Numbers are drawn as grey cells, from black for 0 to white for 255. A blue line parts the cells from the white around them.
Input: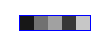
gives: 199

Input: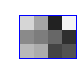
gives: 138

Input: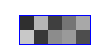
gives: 168

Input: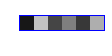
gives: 56

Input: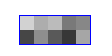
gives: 135

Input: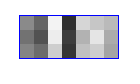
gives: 214
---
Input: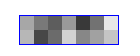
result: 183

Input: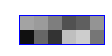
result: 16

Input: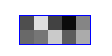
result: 105

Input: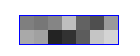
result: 169

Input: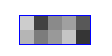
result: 181

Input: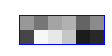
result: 70

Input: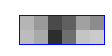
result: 188
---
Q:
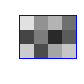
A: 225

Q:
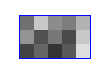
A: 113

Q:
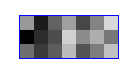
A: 153

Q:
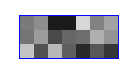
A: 122

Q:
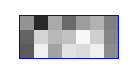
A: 148

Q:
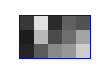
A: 56

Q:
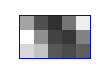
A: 164

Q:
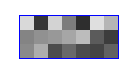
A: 217

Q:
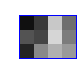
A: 16
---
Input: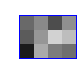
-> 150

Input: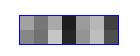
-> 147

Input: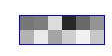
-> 206

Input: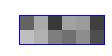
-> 112

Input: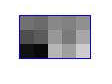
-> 152

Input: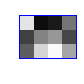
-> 131

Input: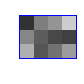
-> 93

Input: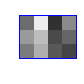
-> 189

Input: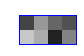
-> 172
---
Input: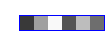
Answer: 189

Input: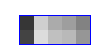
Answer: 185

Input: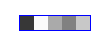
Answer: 129

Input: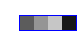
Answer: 198

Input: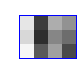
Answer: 160

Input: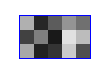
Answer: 203
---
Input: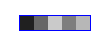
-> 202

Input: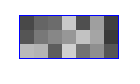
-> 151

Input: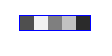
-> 127

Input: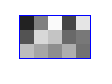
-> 196

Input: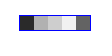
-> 206

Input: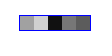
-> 17

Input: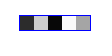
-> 8

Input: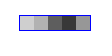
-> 94

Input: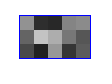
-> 173
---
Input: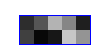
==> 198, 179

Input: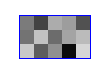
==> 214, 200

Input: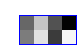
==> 246, 225

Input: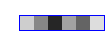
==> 221, 206

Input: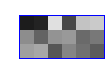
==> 224, 202

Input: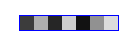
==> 220, 206

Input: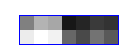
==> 255, 242

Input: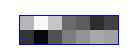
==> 247, 197

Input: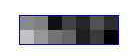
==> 193, 151
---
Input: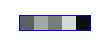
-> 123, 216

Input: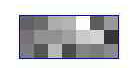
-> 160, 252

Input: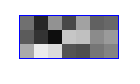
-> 198, 235

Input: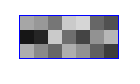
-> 110, 214

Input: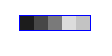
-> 122, 220

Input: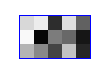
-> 124, 249
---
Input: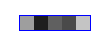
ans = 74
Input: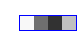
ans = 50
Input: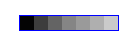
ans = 175
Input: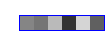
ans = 213
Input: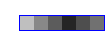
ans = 78
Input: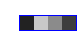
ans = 139
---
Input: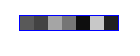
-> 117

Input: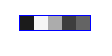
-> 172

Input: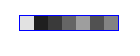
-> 101

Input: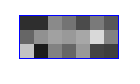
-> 153

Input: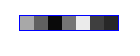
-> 116

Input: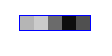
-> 107

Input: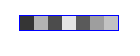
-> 229

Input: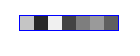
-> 67
